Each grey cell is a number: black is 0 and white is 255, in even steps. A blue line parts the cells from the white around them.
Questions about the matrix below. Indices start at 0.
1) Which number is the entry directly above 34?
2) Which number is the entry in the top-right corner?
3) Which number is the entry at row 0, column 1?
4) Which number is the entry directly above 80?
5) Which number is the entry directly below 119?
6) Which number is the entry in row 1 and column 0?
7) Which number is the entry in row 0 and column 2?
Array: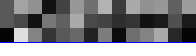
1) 73
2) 157
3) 163
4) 96
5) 53
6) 88
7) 145

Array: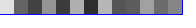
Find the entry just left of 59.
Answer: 148
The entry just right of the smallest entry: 183
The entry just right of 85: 93

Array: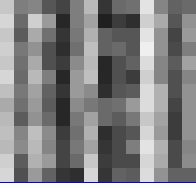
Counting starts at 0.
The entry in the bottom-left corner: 214
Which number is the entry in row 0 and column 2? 133
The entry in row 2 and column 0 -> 199
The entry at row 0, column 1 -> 126
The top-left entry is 199
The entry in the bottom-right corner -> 98
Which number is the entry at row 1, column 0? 214
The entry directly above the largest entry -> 227
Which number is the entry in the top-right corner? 106
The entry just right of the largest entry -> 146
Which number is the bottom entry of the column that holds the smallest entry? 53
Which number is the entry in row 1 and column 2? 207
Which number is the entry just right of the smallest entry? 60
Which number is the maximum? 239
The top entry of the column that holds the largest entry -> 227
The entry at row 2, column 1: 92
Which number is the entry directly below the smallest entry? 98

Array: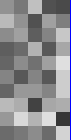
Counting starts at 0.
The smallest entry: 54
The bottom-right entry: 211
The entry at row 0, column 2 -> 192
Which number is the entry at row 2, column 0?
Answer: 140
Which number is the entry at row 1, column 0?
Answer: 186
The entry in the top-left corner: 146
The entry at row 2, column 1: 160
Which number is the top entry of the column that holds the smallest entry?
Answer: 74
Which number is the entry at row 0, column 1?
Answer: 120
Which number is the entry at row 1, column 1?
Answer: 146

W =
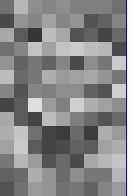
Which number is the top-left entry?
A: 112
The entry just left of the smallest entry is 91
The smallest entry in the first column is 68
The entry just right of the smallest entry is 188
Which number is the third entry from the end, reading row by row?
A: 98
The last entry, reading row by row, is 154
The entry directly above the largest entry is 133
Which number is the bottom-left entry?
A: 83
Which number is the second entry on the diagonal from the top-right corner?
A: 98
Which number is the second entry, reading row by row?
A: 182
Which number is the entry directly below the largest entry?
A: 68
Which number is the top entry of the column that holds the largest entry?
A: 141
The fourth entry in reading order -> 133
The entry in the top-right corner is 112
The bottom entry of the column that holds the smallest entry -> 154
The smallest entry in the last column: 75
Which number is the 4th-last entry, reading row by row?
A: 119
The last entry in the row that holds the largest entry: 141
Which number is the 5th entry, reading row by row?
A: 141
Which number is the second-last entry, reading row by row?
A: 133
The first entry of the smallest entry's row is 168
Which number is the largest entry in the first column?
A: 188
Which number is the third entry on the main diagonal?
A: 54
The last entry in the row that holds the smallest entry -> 106

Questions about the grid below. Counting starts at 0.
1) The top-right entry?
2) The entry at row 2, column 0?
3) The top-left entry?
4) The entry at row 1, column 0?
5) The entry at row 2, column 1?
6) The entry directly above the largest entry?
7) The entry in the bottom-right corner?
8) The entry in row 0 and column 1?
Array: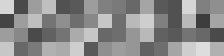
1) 143
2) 157
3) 214
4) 68
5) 136
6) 104
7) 177
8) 74

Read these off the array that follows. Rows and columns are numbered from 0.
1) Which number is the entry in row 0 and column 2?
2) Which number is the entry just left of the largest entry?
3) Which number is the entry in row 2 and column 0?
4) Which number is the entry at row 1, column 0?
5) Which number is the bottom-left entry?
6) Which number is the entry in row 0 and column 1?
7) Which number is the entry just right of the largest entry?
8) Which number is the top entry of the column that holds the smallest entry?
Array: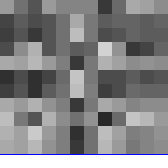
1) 84
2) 100
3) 62
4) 68
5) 169
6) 113
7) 146
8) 56

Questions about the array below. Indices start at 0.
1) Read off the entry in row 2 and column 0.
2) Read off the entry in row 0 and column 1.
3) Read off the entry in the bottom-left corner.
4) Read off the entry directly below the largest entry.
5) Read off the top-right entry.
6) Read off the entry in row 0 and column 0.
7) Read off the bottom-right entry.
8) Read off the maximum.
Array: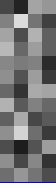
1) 164
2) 35
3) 110
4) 77
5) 150
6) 71
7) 77
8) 220

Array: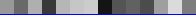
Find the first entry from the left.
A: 152
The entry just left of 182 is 56
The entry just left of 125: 219
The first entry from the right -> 125

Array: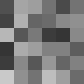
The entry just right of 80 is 165
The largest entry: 201
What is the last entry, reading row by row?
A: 107
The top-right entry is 115
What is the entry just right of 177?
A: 101
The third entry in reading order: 158
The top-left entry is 80
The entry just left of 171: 53
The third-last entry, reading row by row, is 189
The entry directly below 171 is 137

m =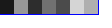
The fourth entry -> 113
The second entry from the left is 151
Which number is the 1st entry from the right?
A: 175

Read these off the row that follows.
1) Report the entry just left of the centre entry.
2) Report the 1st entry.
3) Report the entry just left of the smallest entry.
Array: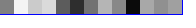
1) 46
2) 128
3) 136

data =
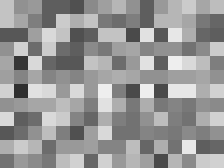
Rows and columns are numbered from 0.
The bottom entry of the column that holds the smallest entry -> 153
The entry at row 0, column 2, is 153
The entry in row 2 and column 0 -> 87
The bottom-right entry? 209
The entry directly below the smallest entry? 153
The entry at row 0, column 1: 145
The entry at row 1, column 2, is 126
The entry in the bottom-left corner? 114
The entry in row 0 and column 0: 195
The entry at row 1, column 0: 195
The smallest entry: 47
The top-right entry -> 189
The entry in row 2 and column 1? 87
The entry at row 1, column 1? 166
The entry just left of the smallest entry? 209
